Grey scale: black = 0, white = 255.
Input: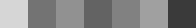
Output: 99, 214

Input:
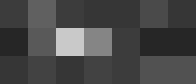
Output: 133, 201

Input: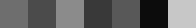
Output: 57, 199

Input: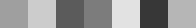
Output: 124, 226

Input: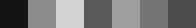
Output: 90, 211

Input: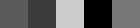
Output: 204, 204

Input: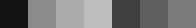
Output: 189, 189

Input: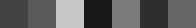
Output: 24, 200

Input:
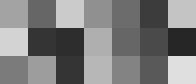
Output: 175, 223
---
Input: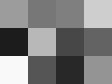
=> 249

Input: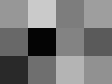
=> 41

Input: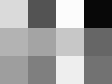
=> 158

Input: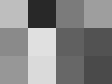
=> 151

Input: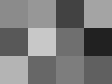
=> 180

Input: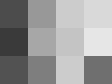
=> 82

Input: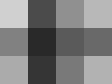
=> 171

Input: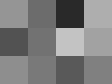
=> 142
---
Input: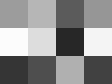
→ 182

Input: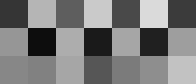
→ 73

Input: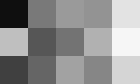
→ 154

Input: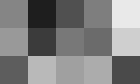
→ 80

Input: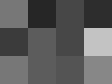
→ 38

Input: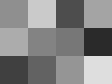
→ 202

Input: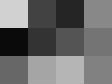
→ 66

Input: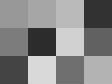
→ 166

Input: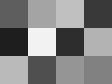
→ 164

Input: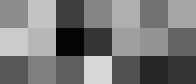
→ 175
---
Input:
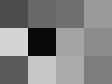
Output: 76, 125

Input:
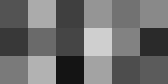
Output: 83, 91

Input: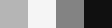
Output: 181, 16

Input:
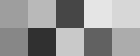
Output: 158, 172

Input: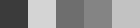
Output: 59, 194

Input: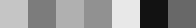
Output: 197, 104

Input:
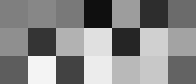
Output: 127, 99
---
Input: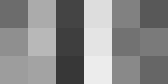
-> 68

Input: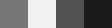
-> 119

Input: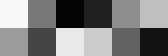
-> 32

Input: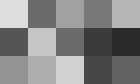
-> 71

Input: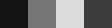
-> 118

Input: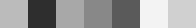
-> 136

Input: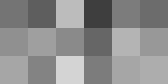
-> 102

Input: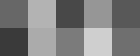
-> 88
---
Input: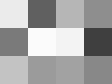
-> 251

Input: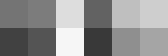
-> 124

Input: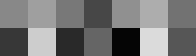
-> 159

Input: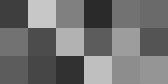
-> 76

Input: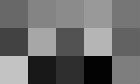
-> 167

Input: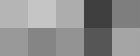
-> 197

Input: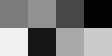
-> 145

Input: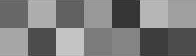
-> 174

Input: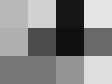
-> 76

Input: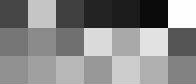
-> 138
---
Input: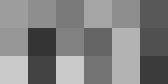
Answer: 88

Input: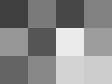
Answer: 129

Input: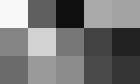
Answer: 162

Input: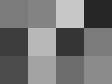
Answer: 38

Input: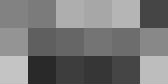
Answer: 69

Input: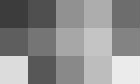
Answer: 109
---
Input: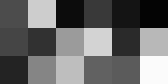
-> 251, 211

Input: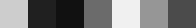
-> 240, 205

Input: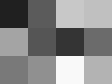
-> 249, 200

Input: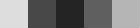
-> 221, 181

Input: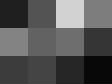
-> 210, 131

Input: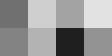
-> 226, 207

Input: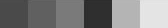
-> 228, 180

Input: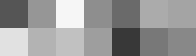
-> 246, 225
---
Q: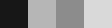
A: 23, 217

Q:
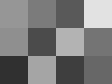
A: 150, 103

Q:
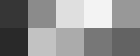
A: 54, 99

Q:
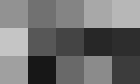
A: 146, 60

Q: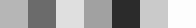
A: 182, 253

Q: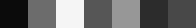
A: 11, 72

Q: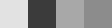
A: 226, 140
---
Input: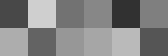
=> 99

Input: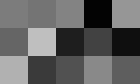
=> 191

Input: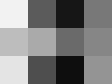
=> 170

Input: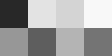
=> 94

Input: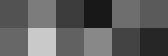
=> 201

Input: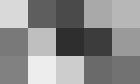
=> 191

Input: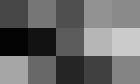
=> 18

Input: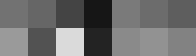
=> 82

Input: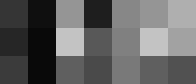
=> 9

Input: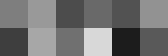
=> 167
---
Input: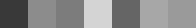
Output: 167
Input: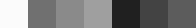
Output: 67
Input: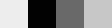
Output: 105
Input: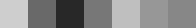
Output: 151
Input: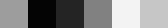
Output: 243
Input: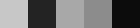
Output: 140
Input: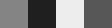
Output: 237
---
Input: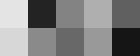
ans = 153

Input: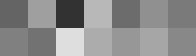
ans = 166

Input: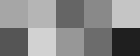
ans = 108

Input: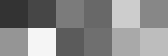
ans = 169

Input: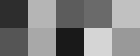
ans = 213

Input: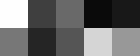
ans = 213

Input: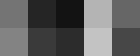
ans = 195

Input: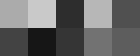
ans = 114
